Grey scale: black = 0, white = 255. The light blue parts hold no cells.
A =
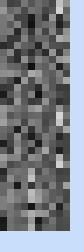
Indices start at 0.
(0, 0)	123
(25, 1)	139
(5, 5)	104
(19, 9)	66
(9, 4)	16
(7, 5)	86
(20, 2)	128
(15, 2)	115
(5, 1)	57
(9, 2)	100
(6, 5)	36
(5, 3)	130
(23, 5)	106
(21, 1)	54
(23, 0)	134
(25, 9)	74
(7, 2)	47
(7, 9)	129
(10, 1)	145
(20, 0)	31
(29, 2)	89
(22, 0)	158
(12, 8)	59
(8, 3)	143
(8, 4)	78
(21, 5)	104
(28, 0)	125
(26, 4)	54
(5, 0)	104
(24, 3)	109
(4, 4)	52
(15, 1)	129
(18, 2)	28
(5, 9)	155
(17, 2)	127
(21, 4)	43
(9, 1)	103
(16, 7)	79

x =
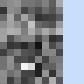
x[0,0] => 130
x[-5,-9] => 63
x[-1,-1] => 88
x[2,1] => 166
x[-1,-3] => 77
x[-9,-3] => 92
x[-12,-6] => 118
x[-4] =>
[114, 146, 73, 77, 63, 128, 67, 115, 120]
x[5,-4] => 71
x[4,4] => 173
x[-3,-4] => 29
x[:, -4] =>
[108, 75, 50, 104, 135, 71, 18, 56, 128, 29, 32, 151]
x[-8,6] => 169
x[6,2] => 60
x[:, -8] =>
[140, 142, 166, 163, 176, 81, 53, 100, 146, 140, 111, 62]
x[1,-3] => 106
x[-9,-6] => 114
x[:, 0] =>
[130, 53, 104, 141, 160, 163, 108, 63, 114, 114, 142, 139]
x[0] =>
[130, 140, 148, 118, 117, 108, 128, 95, 168]
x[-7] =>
[163, 81, 121, 136, 136, 71, 121, 47, 62]
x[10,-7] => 128
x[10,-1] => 138
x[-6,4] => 72
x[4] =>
[160, 176, 170, 126, 173, 135, 169, 142, 186]
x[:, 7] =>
[95, 86, 67, 83, 142, 47, 76, 134, 115, 97, 52, 175]

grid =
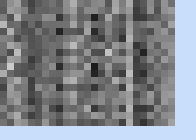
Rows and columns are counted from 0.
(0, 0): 97
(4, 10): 90
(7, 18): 139
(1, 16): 168
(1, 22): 82
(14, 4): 58
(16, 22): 104
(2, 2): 175
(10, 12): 116
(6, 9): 142
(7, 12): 148
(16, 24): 144
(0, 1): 143
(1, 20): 82
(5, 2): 77
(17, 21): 82
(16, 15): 99
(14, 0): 98
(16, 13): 152
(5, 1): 124
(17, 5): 95
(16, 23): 139
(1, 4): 75
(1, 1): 156
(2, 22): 97
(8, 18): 168
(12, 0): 68
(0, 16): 163
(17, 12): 94
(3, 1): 105
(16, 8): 91
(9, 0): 115
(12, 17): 62
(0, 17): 125
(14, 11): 95
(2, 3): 108
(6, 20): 78
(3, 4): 105
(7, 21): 116
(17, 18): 172

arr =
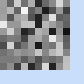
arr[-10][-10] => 160
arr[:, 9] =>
[138, 63, 103, 97, 18, 92, 99, 133, 190, 193]
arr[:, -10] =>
[160, 156, 162, 233, 154, 107, 77, 113, 124, 111]
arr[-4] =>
[77, 210, 80, 116, 158, 27, 131, 118, 199, 99]
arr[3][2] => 151
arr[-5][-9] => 124
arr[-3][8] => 203
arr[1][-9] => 183
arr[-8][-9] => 87
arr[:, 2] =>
[205, 101, 164, 151, 135, 121, 80, 153, 128, 63]
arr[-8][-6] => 85
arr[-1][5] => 91
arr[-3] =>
[113, 128, 153, 141, 150, 197, 135, 182, 203, 133]
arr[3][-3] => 159
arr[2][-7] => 174
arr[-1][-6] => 40
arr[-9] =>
[156, 183, 101, 245, 95, 127, 28, 81, 151, 63]
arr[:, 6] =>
[104, 28, 128, 183, 163, 134, 131, 135, 118, 216]
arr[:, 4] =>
[174, 95, 85, 194, 63, 158, 158, 150, 124, 40]
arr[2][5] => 34
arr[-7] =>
[233, 152, 151, 191, 194, 33, 183, 159, 131, 97]

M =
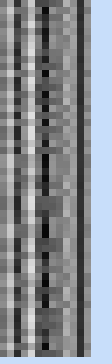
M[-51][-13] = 116
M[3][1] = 165
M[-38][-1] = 135
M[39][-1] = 124
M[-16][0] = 109
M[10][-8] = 114
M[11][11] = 50
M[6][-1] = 142
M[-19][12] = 123
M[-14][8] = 127
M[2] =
[127, 177, 56, 116, 185, 74, 42, 108, 109, 176, 145, 43, 146]
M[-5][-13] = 108
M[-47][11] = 45
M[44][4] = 207
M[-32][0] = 109
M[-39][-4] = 174
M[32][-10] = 105
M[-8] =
[141, 198, 104, 119, 183, 125, 16, 150, 127, 122, 159, 51, 121]
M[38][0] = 106
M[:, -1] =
[147, 120, 146, 146, 139, 130, 142, 149, 144, 147, 119, 149, 146, 135, 148, 123, 149, 120, 148, 149, 129, 147, 120, 119, 136, 133, 146, 135, 148, 146, 148, 141, 123, 127, 148, 146, 138, 145, 149, 124, 122, 148, 143, 121, 147, 149, 146, 147, 149, 128, 147]
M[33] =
[146, 198, 99, 103, 168, 100, 7, 138, 121, 144, 153, 48, 127]
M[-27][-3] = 162
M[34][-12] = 168
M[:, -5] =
[101, 125, 109, 126, 116, 130, 129, 117, 112, 102, 123, 116, 100, 119, 105, 129, 110, 126, 106, 121, 130, 106, 124, 125, 130, 119, 110, 131, 105, 102, 106, 130, 122, 121, 101, 100, 117, 127, 115, 128, 122, 102, 113, 127, 100, 111, 101, 108, 122, 120, 100]
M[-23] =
[106, 156, 39, 151, 220, 90, 91, 96, 105, 162, 146, 50, 148]
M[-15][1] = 189
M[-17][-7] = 69
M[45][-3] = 149
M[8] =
[133, 182, 63, 111, 179, 78, 31, 116, 112, 172, 146, 43, 144]
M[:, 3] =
[132, 113, 116, 144, 104, 130, 141, 150, 111, 148, 109, 150, 139, 103, 124, 123, 152, 118, 151, 149, 129, 150, 109, 113, 134, 102, 114, 134, 151, 149, 123, 139, 105, 103, 131, 143, 104, 143, 151, 124, 105, 129, 108, 119, 137, 153, 145, 117, 148, 103, 144]
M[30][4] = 193
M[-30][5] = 88
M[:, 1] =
[167, 201, 177, 165, 188, 187, 172, 158, 182, 159, 202, 156, 164, 193, 171, 196, 156, 198, 156, 160, 188, 157, 202, 202, 180, 193, 178, 182, 156, 158, 173, 173, 200, 198, 168, 161, 189, 166, 156, 194, 201, 169, 183, 198, 164, 156, 161, 176, 161, 198, 162]
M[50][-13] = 109

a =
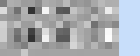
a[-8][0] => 126
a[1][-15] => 113
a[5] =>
[205, 156, 107, 150, 50, 120, 240, 180, 89, 89, 204, 175, 162, 136, 169, 252, 197]
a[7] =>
[163, 164, 164, 200, 164, 163, 163, 164, 164, 164, 164, 163, 164, 164, 164, 164, 164]
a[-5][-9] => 189
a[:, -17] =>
[126, 219, 159, 208, 205, 205, 172, 163]
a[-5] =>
[208, 170, 190, 157, 156, 202, 164, 155, 189, 130, 155, 173, 196, 113, 147, 154, 136]
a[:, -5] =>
[148, 162, 153, 196, 161, 162, 157, 164]
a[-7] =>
[219, 155, 113, 178, 50, 124, 244, 179, 90, 86, 195, 175, 162, 133, 171, 236, 196]
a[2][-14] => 174
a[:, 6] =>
[173, 244, 159, 164, 220, 240, 147, 163]
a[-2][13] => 181
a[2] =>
[159, 150, 144, 174, 173, 162, 159, 168, 153, 175, 175, 158, 153, 189, 163, 168, 174]
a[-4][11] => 172
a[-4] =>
[205, 158, 118, 165, 65, 129, 220, 175, 104, 99, 196, 172, 161, 143, 169, 249, 190]
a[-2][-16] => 155
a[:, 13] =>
[168, 133, 189, 113, 143, 136, 181, 164]
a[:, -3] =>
[185, 171, 163, 147, 169, 169, 154, 164]
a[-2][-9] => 146
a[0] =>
[126, 175, 171, 156, 158, 141, 173, 168, 161, 185, 148, 155, 148, 168, 185, 174, 175]
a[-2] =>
[172, 155, 144, 127, 172, 170, 147, 156, 146, 153, 213, 189, 157, 181, 154, 137, 160]

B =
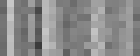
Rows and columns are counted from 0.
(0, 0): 111
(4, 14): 155
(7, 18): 155
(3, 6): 180
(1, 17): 142
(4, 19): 119
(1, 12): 143
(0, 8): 123
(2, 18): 156
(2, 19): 105
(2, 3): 110
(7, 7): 159
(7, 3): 114
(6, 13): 156
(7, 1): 188
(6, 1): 188
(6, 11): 124
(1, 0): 101
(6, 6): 194
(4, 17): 147
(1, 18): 160
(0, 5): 111
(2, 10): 132
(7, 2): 129
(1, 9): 120
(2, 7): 164
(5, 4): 152
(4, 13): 195
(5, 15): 141
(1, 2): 118
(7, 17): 149
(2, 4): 158
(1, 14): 177
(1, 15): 115
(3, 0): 117
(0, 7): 165
